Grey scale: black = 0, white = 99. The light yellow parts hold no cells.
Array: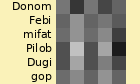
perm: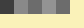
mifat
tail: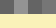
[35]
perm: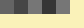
Donom
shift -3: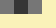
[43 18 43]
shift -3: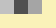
[72 28 61]
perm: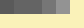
Febi
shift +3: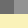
[45 60]

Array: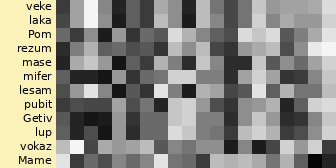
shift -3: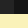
[11  5]
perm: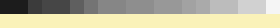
laka

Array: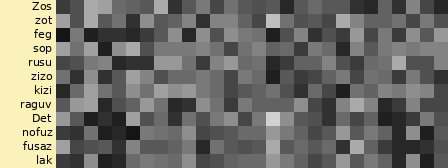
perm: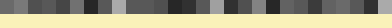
fusaz
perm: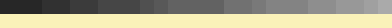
raguv

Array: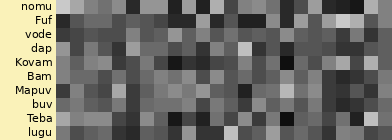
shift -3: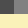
[27 47]
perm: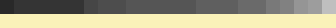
dap
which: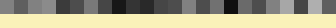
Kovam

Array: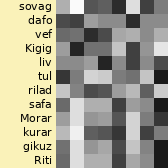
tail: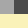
[76 51 10]
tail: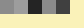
[54 29]
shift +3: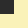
[20]
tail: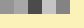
[10]
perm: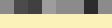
dafo

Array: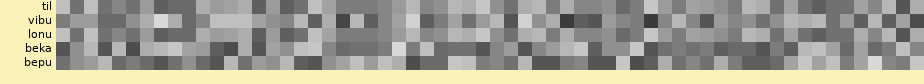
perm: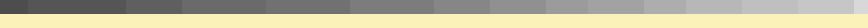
bepu
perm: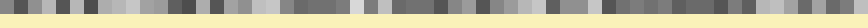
beka
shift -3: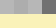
[68 64 68 41]
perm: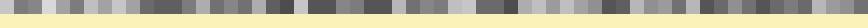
bepu

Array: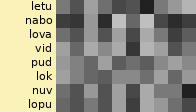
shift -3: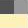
[29 56]
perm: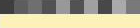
lova
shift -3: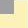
[59]
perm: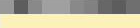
pud
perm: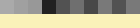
nuv

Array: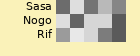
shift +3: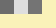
[45 89 48]
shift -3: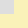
[83]
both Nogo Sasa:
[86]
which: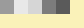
Rif
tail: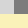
[35]

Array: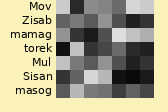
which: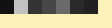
torek
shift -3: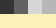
[17 35 80 68]

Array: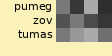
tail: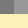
[66 43]
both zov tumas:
[47]
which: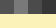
zov
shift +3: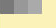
[50 62 69]

